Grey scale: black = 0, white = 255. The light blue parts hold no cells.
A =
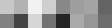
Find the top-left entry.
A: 199
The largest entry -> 242
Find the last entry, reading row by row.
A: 108
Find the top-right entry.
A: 100
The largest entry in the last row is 214

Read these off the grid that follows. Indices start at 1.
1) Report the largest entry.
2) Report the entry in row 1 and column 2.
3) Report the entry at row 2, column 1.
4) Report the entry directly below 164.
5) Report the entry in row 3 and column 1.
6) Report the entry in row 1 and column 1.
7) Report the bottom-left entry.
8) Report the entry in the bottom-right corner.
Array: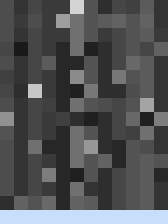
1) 212
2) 52
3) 77
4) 32
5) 77
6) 77
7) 46
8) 52
